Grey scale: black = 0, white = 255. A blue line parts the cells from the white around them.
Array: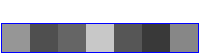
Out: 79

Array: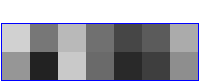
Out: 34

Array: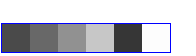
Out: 104

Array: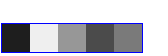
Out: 239

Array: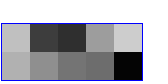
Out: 143

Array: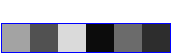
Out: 81

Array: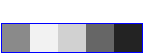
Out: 242
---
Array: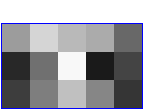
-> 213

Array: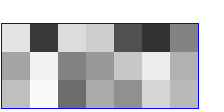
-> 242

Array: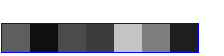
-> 126

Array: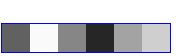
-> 207

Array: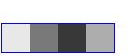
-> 173

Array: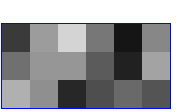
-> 176

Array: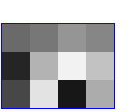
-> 227

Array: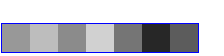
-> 189
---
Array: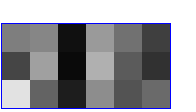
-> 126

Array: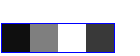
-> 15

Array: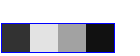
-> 50

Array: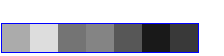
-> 171

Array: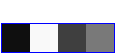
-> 15

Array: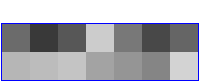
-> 107

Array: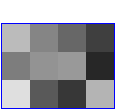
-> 187
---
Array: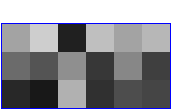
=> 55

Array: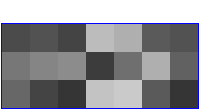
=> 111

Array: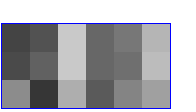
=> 103

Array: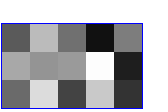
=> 154

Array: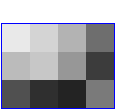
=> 199

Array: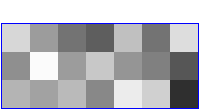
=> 149

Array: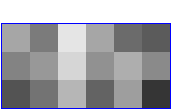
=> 145
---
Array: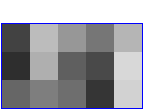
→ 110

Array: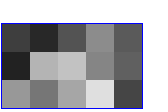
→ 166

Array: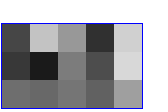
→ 117

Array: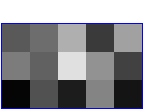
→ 28

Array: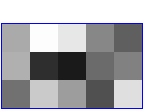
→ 157

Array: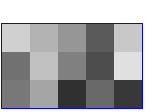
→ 48

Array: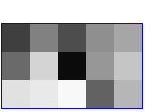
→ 248

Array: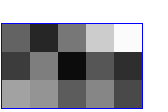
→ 92
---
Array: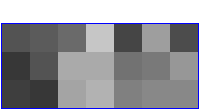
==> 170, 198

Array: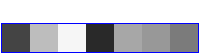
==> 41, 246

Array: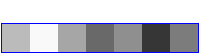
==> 105, 249

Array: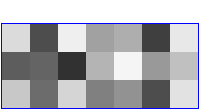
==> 180, 245

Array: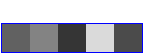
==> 53, 218

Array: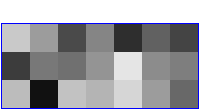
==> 148, 229
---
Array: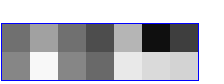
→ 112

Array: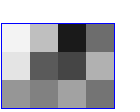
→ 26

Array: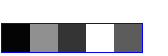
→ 52

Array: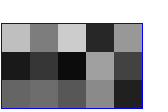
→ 204

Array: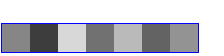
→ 216

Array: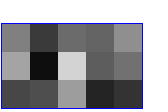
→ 107
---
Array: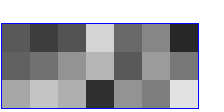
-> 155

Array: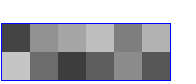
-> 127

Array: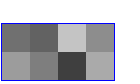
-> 196

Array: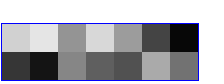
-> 68

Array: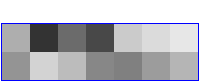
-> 219

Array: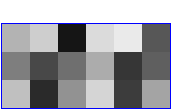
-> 54

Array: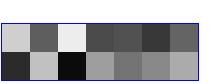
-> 56
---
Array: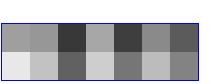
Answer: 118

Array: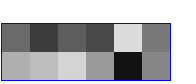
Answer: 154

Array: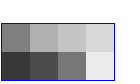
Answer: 75

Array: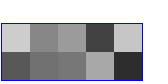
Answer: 119

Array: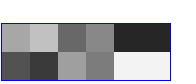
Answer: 124

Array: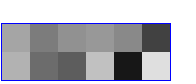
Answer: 193

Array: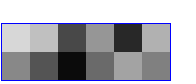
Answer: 106

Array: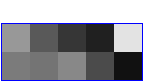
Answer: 136

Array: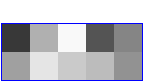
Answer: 202
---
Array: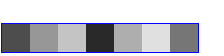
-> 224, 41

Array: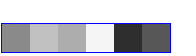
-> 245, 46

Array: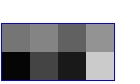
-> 203, 5

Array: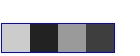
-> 204, 34

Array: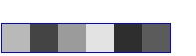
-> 227, 46

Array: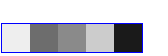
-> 238, 26

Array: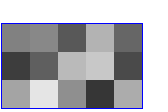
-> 229, 54

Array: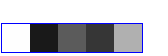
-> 254, 25
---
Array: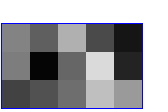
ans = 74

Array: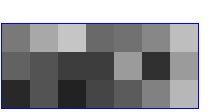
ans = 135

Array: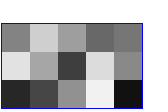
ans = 104

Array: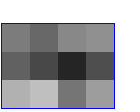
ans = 136

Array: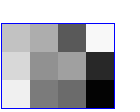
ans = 89

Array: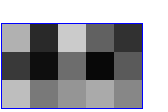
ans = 97

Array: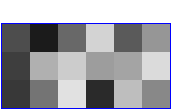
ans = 90

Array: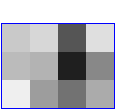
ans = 85
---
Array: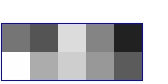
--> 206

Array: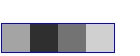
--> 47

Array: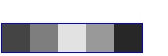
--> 226

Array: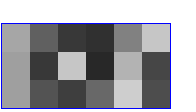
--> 104

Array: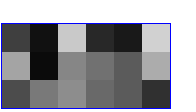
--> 105

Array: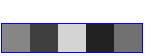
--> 212
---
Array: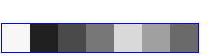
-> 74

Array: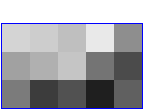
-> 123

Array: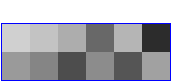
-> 133

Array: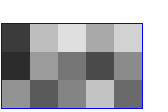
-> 147

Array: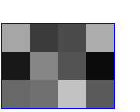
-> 11

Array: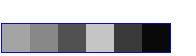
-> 136

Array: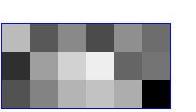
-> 131
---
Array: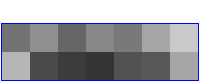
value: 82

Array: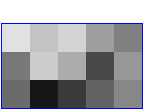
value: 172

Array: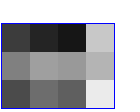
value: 159

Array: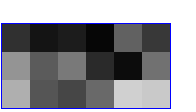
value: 42

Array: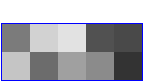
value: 160

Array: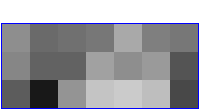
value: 142

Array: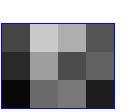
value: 158

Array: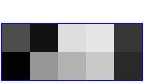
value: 178

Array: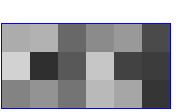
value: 198
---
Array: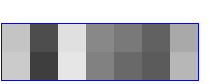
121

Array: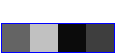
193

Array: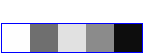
225

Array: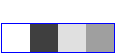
63

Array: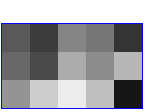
133

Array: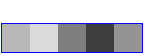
127

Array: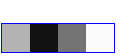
18
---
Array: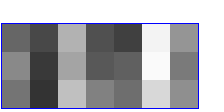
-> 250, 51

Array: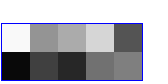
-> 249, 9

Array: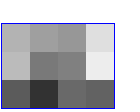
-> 237, 50

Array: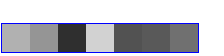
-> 210, 47

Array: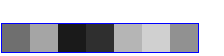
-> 208, 26

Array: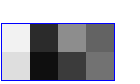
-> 242, 15
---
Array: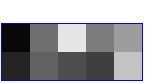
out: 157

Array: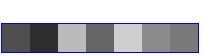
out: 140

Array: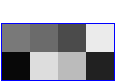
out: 187

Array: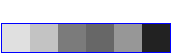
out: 151

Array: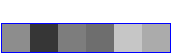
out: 141

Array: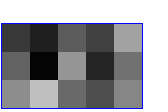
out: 149

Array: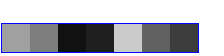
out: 126
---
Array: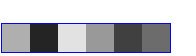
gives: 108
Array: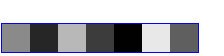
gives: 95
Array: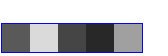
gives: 160
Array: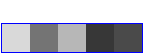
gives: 74
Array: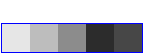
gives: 71
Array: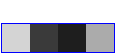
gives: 171
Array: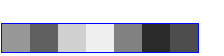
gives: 77
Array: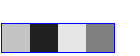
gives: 128
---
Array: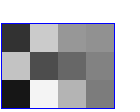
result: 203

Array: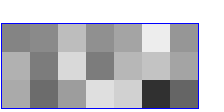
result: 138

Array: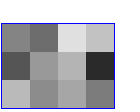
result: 109

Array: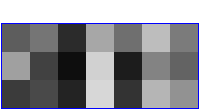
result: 117

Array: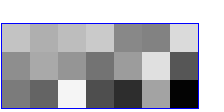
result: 175

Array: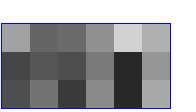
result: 101

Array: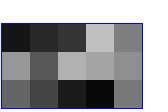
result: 40

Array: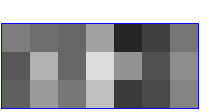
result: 111
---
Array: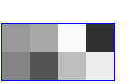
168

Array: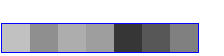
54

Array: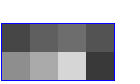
95

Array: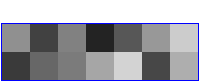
87

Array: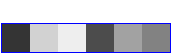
76

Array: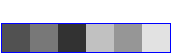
193

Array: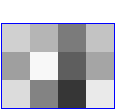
181

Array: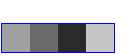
106
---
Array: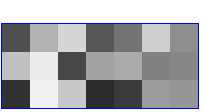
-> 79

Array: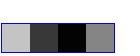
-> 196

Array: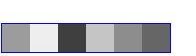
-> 156

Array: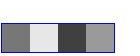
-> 119

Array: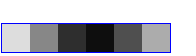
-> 221

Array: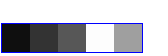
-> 15
